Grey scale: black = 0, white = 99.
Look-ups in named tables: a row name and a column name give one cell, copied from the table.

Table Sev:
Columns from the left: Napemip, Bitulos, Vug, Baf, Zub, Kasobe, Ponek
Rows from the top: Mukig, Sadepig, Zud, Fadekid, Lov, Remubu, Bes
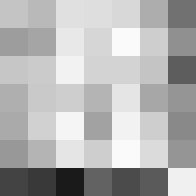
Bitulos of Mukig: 72
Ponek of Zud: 36
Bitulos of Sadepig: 64
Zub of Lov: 94
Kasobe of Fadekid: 65
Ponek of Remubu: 58
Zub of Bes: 29
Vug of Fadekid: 80
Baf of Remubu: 80
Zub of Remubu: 97
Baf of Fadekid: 70
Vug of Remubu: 89
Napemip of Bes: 26
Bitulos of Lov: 81
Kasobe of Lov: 80
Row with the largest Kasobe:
Remubu

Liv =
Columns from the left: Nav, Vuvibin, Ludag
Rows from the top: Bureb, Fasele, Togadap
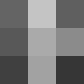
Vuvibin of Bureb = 76
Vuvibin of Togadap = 63
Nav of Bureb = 39
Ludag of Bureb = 37
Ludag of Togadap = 21
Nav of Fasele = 34
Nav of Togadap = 25
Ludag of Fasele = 54
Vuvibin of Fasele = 66

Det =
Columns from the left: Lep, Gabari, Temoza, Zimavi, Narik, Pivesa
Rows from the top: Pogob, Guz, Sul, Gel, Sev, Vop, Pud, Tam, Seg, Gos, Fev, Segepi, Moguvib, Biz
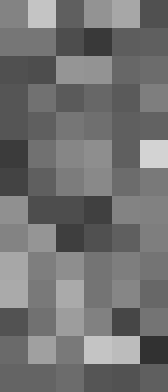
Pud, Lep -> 26
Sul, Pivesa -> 42
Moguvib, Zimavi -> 76
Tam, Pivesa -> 50
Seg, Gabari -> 58
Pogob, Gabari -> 76
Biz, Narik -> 32
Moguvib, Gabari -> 62
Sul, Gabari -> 30

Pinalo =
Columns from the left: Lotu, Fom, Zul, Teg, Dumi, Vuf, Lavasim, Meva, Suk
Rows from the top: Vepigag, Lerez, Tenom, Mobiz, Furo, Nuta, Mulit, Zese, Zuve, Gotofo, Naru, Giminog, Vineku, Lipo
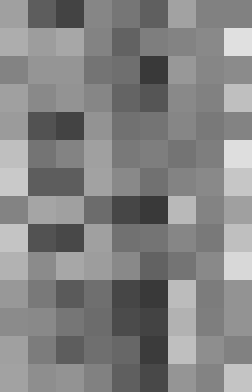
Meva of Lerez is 53
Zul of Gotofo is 65
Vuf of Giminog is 26
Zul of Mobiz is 57
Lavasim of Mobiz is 53
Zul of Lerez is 65
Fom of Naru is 47
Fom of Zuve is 32
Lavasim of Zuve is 52
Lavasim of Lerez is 51
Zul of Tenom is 58
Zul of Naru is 35
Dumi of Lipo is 37

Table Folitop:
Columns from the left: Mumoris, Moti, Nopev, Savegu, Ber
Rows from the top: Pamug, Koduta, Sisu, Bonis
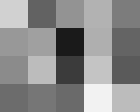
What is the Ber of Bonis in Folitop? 73
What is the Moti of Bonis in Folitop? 46
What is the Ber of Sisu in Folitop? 35
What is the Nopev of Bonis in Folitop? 41
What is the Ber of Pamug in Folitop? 48
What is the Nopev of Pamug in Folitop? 57
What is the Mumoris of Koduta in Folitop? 59
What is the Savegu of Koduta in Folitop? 68
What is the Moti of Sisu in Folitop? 73
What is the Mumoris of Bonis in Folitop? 42
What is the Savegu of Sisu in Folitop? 76
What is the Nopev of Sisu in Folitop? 23
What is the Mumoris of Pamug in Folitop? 81
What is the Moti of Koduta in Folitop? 62
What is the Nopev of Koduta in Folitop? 10
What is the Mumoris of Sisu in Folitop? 54
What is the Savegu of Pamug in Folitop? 69
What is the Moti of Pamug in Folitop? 38
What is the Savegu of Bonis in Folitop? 94
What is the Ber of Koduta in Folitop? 39
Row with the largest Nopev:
Pamug

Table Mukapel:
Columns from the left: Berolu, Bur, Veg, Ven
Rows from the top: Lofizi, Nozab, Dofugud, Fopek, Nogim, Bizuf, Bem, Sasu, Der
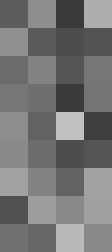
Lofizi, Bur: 55
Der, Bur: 40
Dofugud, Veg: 33
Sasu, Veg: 53
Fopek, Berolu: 46
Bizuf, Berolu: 53
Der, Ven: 53
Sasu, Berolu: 31
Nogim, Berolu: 55
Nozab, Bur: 35
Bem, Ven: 63
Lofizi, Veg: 23
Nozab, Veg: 30
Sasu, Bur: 61
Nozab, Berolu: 56
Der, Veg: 72
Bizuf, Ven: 33

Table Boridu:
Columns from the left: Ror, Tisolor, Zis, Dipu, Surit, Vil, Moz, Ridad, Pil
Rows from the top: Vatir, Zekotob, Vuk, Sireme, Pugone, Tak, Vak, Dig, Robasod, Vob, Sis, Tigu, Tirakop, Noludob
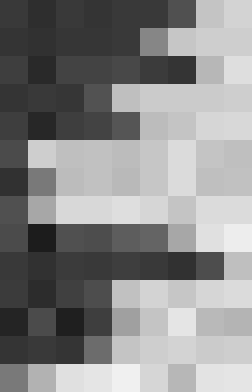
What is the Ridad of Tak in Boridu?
76
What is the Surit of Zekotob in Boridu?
22
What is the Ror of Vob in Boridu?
22
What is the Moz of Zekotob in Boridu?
77
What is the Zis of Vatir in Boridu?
22
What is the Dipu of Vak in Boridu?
75
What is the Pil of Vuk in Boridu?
86
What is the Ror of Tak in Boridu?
29
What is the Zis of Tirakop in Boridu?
20
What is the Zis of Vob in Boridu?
23
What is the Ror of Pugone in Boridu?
24
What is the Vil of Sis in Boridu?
82
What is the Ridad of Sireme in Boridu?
79
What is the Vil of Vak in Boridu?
77
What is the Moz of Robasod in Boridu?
65
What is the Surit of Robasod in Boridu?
36
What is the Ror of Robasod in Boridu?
29
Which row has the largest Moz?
Tigu

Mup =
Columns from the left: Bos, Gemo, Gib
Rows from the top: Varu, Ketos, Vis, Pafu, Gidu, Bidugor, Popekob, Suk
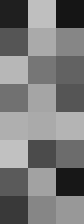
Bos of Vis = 71
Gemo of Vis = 46
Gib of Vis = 38
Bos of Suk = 22
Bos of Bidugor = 75
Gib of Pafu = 33
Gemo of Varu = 74
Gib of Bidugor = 42
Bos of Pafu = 44
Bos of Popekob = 35
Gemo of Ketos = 66
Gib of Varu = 8
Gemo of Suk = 52
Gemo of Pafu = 64
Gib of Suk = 59
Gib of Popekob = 9
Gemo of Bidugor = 29
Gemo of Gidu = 66
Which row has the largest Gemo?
Varu

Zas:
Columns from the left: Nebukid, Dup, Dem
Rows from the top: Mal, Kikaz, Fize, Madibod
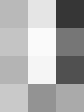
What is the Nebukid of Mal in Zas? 72
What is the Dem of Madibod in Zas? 66
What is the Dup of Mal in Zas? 89
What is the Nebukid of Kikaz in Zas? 76
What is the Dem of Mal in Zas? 21
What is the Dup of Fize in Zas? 95
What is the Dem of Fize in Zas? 31
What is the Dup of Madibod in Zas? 57
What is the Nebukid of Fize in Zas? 70
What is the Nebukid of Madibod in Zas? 78
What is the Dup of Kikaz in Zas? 97
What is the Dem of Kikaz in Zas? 46
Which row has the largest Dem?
Madibod

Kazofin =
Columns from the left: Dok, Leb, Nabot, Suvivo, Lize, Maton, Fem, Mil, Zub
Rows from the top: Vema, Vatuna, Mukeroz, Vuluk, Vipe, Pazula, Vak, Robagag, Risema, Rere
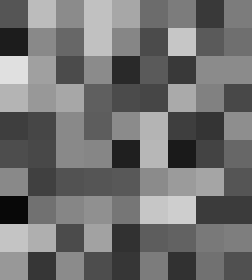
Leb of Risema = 68
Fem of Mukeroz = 22
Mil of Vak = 64
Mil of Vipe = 20
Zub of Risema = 49
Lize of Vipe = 54
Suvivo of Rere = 30
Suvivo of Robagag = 56
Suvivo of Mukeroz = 54
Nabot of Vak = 32
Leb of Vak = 25
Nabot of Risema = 29
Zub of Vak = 33

